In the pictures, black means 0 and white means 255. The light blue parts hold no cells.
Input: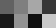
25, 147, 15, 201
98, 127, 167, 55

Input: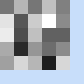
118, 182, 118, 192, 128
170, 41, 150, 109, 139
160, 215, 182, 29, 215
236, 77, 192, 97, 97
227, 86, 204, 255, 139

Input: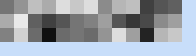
171, 233, 96, 64, 85, 117, 129, 159, 85, 55, 73, 139, 159
129, 209, 107, 16, 107, 117, 107, 148, 221, 159, 35, 182, 200
117, 148, 191, 171, 221, 200, 221, 139, 182, 191, 64, 85, 96

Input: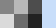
218, 108, 34
132, 184, 77

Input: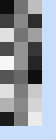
85, 104, 14
247, 147, 36
63, 137, 45
75, 147, 54
224, 116, 159
14, 116, 190
224, 125, 201
178, 137, 212
26, 125, 235

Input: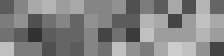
113, 92, 49, 92, 101, 101, 133, 68, 113, 59, 192, 156, 156, 156, 180, 156
124, 145, 80, 113, 133, 101, 145, 133, 92, 92, 180, 168, 68, 156, 192, 168
192, 124, 124, 80, 101, 92, 133, 113, 192, 145, 124, 168, 204, 192, 145, 68
92, 133, 168, 180, 156, 168, 133, 133, 145, 80, 124, 92, 168, 80, 180, 101
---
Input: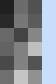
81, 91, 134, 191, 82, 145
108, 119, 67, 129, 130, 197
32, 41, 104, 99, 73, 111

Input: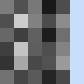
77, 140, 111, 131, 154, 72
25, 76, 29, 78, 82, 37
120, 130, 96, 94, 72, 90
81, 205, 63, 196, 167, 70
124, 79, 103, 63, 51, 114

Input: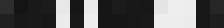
38, 30
24, 23
237, 236
238, 237
229, 237
23, 25
24, 23
27, 22
22, 22
234, 237
22, 24
232, 236
27, 23
25, 25
20, 24
45, 32

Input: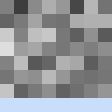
115, 176, 90, 142, 120, 118, 149
182, 176, 145, 126, 93, 113, 128
71, 172, 95, 137, 167, 117, 111
151, 114, 120, 119, 177, 150, 98
174, 118, 199, 132, 102, 185, 142
138, 164, 191, 166, 88, 143, 121
61, 122, 130, 157, 189, 150, 99
128, 101, 203, 222, 130, 117, 196

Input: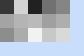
133, 174, 217
113, 160, 200
33, 186, 242
211, 180, 172
55, 164, 141

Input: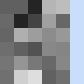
189, 103, 152, 133, 135, 111
181, 160, 140, 136, 104, 97
36, 67, 157, 82, 120, 222
96, 35, 175, 97, 149, 207
96, 105, 101, 110, 117, 112

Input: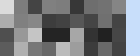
133, 68, 70, 66
114, 112, 33, 105
110, 69, 51, 60
55, 87, 167, 157
125, 66, 36, 187
128, 61, 36, 104
68, 135, 197, 119
125, 128, 152, 176
219, 173, 79, 92
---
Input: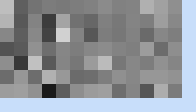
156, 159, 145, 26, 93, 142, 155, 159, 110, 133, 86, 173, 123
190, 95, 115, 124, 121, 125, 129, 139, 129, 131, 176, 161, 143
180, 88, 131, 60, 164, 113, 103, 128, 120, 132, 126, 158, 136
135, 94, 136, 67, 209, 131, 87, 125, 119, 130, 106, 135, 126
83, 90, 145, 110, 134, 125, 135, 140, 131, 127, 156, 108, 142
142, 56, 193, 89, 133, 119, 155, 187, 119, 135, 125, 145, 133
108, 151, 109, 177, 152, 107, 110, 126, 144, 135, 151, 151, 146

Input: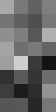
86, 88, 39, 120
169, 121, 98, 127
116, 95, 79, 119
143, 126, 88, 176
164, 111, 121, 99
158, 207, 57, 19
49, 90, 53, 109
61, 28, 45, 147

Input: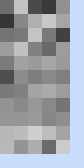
184, 148, 173, 106, 203
108, 195, 74, 57, 145
54, 135, 176, 199, 165
116, 121, 196, 122, 65
156, 192, 129, 105, 156
124, 161, 155, 167, 153
78, 140, 126, 138, 127
122, 129, 164, 171, 156
147, 137, 151, 137, 116
150, 149, 153, 134, 143
183, 188, 207, 189, 163

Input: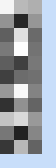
55, 184, 99
245, 185, 175
147, 39, 150
95, 224, 106
121, 253, 115
94, 64, 120
64, 108, 112
152, 249, 131
49, 145, 100
196, 217, 153
119, 34, 134

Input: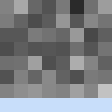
130, 142, 150, 136, 130, 160, 134, 194
130, 168, 103, 83, 121, 42, 112, 157
124, 100, 76, 92, 150, 86, 135, 116
87, 87, 123, 114, 103, 153, 72, 95
77, 94, 83, 86, 82, 111, 85, 116
111, 113, 160, 79, 93, 173, 132, 97
82, 129, 101, 137, 98, 80, 122, 117

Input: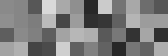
163, 176, 68, 75, 207, 96, 129, 98, 39, 118, 98, 174
138, 134, 87, 217, 169, 143, 40, 203, 116, 168, 109, 86
143, 134, 125, 187, 71, 156, 48, 54, 97, 181, 156, 157
94, 138, 128, 94, 163, 183, 175, 89, 120, 51, 166, 47

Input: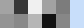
148, 137, 182, 18, 135
163, 55, 240, 162, 124

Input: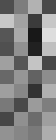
146, 134, 122, 174
78, 125, 178, 74
199, 162, 59, 199
86, 170, 24, 221
80, 145, 33, 191
160, 86, 196, 71
104, 150, 98, 141
159, 135, 50, 176
121, 73, 155, 126
70, 144, 108, 159

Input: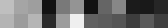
180, 156, 181, 42, 156, 239, 97, 92, 85, 61, 90, 63
191, 165, 158, 18, 121, 148, 18, 101, 135, 27, 25, 38
